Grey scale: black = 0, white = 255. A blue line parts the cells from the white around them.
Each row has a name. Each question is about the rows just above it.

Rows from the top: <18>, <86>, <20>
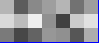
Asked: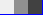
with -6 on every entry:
[233 138  59]
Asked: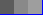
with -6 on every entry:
[ 86 131 152]
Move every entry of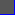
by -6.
[80]
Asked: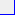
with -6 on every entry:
[233]
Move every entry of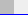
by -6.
[182 233]
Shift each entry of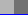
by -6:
[175 108]
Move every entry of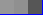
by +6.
[157 150  92]

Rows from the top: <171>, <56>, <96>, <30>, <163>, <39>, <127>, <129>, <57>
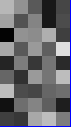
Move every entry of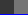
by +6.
[ 61 123]
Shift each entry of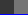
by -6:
[ 49 111]
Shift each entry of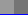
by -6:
[148 111]
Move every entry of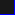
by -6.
[18]
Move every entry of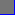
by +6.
[123]
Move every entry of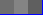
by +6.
[116 138 101]
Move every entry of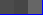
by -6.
[70 64 96]

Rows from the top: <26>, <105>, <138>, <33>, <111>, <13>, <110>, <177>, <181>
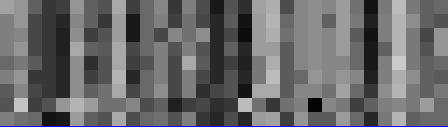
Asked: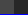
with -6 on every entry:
[65 33]
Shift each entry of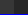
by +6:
[61 45]
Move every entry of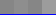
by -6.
[128 136 128 150]
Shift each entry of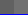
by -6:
[ 91 107]

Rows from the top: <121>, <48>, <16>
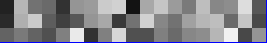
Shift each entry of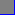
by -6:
[122]
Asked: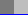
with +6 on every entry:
[128 196]
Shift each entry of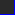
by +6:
[48]

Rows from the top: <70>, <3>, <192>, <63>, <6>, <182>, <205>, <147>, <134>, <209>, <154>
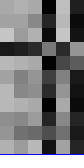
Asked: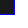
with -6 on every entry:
[19]
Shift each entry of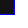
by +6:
[25]
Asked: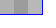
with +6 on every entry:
[183 161 190]
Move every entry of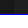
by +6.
[31 37]
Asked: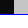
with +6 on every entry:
[ 17 203]
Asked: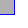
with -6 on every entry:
[171]

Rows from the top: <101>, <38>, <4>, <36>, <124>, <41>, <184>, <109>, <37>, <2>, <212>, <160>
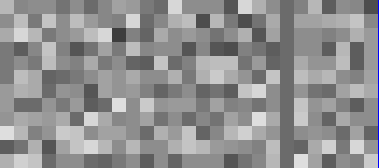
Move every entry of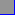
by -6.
[142]
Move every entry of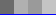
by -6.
[101 170 148 190]

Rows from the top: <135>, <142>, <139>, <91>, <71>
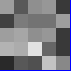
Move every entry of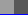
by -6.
[152  82]
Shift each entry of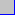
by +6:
[201]
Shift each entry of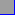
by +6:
[164]
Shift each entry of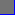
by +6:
[121]
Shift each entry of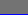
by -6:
[109 109]

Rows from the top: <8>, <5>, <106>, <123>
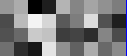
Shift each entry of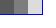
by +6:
[ 95 131 226]
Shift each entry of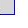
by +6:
[220]
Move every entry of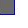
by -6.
[99]
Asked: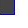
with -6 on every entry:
[62]
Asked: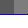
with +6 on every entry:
[ 95 131]
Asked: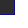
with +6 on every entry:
[51]
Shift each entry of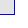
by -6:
[222]

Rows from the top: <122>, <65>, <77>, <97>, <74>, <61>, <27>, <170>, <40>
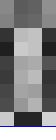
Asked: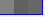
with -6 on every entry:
[124  91  97]
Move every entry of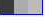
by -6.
[ 52 165 181]
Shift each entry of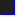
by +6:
[37]
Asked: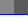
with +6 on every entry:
[142  97]

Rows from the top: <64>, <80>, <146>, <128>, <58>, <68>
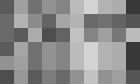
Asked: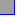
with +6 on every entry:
[165]
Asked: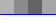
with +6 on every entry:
[185 145 105 171]

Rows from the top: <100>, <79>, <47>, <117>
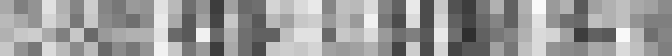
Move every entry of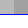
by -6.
[179 155]
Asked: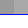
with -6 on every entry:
[148 163]
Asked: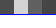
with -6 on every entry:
[ 70 206  91  63]
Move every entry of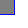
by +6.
[133]

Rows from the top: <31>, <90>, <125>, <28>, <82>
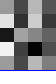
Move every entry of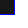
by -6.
[17]
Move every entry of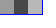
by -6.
[149  66 178]
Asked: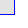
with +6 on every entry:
[233]
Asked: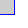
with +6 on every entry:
[211]
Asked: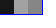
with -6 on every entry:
[ 17 156 128]

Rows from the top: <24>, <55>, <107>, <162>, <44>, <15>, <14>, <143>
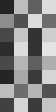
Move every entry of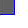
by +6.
[102]
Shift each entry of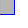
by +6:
[187]
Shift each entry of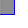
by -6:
[135]
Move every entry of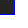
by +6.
[43]
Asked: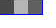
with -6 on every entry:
[ 67 175  90]

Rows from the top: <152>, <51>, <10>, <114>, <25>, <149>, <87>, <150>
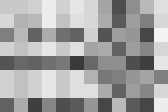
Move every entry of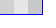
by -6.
[203 224 195]
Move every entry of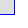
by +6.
[229]
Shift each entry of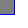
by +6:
[133]
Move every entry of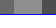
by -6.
[ 98 136 136  72]

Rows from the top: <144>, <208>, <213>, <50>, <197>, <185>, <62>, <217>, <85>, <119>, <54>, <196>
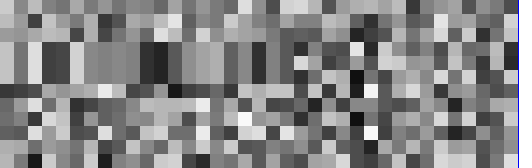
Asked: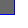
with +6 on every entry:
[110]
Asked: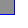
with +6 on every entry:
[149]

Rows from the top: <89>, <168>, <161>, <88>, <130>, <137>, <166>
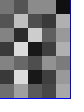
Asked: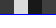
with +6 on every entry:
[ 63 225  30  69]
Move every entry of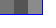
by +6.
[123  90 145]
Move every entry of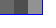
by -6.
[ 98  72 140]
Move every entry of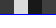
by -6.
[ 51 213  18  57]
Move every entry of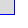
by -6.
[213]

